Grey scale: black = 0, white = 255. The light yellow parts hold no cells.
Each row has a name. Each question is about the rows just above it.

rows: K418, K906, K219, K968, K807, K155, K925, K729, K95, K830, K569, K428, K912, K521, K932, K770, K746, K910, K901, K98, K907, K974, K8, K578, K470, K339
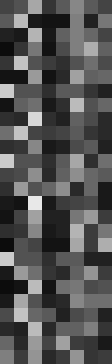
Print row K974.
[25,167,82,33,41,135,111,111]
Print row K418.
[68,82,167,53,90,135,90,68]
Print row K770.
[19,68,161,33,33,119,154,60]
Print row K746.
[47,53,135,25,33,180,60,119]
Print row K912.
[68,75,142,41,97,142,103,90]

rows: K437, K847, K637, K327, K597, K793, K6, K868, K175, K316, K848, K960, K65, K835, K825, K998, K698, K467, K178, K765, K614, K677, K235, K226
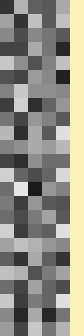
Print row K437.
[52,178,95,89,170]
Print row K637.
[136,76,136,117,89]
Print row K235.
[136,39,170,39,117]

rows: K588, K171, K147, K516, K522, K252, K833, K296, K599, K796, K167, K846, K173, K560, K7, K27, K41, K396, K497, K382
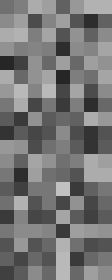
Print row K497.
[97,70,104,83,185,58,104,119]
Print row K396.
[83,152,83,104,178,112,76,83]

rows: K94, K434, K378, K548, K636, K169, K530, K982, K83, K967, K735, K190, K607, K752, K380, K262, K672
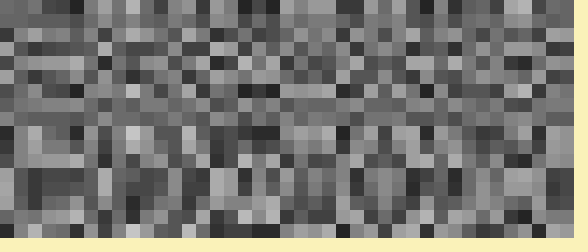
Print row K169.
[159,93,57,85,101,138,85,146,93,49,77,115,130,57,101,159,138,115,153,146,107,77,101,71,159,85,85,138,85,57,138,85,77,115,146,130,122,101,153,65,77]
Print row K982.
[93,115,122,130,130,138,107,77,107,93,122,122,101,115,138,77,93,146,107,130,85,107,101,101,122,138,101,101,93,130,138,101,138,115,101,122,77,71,115,122,122]

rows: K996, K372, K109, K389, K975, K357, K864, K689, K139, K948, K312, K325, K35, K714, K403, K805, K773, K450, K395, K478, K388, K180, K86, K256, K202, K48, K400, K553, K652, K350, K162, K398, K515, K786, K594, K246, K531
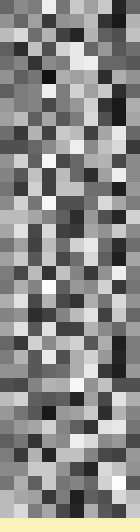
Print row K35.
[132,88,193,65,187,103,45,160,238,138]
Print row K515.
[124,57,179,37,193,193,132,72,65,152]
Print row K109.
[187,217,110,179,65,37,179,95,80,193]
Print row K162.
[124,152,166,209,132,95,51,225,232,117]

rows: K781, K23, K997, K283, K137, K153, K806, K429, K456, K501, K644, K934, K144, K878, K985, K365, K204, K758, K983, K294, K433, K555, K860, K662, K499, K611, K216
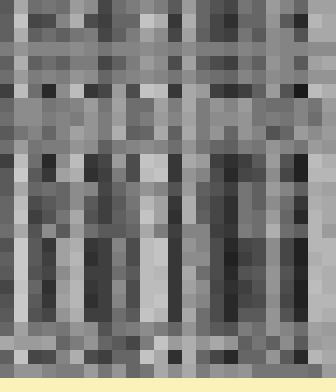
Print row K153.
[110,155,124,132,124,148,140,102,124,132,140,132,117,140,117,110,102,132,117,140,132,124,148,148]
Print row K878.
[90,168,102,110,102,140,132,70,102,124,148,132,83,155,96,83,63,117,96,155,132,96,168,161]
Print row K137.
[96,174,96,110,96,124,124,70,96,124,155,140,76,161,96,76,63,117,96,148,132,90,161,168]
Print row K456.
[110,140,140,124,132,124,148,124,155,110,124,155,132,161,124,140,140,148,117,124,117,132,110,148]
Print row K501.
[90,117,132,102,132,161,148,124,174,96,102,168,96,168,124,148,102,148,132,83,102,155,140,155]

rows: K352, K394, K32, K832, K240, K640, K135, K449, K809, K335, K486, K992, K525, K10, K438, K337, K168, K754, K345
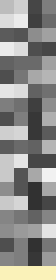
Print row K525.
[201,84,168,241]
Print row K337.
[133,118,98,133]
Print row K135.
[228,220,98,112]

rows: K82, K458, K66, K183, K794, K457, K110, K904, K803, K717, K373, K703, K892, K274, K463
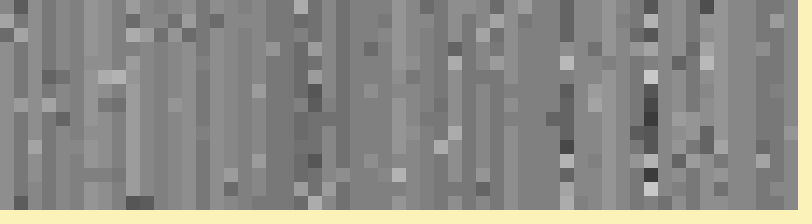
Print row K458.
[164,120,142,120,135,128,149,142,128,107,135,135,113,156,120,107,135,135,135,120,120,107,113,135,113,128,128,120,149,135,135,120,142,120,135,164,142,120,128,128,100,135,135,149,128,120,179,135,142,120,149,149,135,135,120,156,135]
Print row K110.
[142,120,142,120,135,128,149,142,128,156,135,128,135,142,120,142,135,128,156,120,120,107,86,135,113,128,142,128,135,135,128,120,142,120,135,120,128,128,128,128,92,135,156,149,135,120,86,135,142,120,135,149,135,135,120,128,135]
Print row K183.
[142,120,142,120,135,128,149,142,128,128,135,128,135,142,120,142,135,128,135,149,120,107,156,135,113,128,107,128,149,135,128,120,100,120,135,120,142,128,128,128,142,135,113,149,135,149,164,135,142,107,164,149,135,135,142,120,135]

